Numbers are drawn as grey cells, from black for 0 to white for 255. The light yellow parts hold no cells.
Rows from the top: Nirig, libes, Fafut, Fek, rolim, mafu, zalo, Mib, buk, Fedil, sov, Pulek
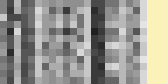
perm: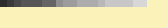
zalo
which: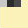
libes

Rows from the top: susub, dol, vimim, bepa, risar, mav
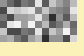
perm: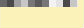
risar
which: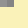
dol
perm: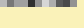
mav
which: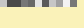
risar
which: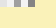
bepa
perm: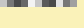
risar

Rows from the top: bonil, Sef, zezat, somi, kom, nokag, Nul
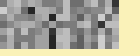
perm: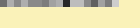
zezat
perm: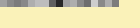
zezat
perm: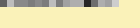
Sef
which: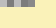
kom
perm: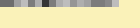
bonil

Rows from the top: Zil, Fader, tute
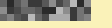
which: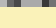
tute
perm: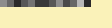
Zil
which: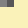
tute
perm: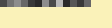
Fader
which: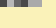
tute
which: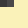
Fader
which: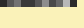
Zil

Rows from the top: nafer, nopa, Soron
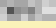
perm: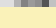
nopa
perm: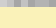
nafer
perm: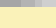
Soron
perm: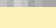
nafer
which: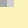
Soron
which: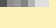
nopa
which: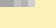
nafer

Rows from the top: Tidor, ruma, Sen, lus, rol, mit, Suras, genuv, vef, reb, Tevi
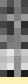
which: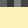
rol
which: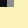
Tevi
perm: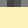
Tidor

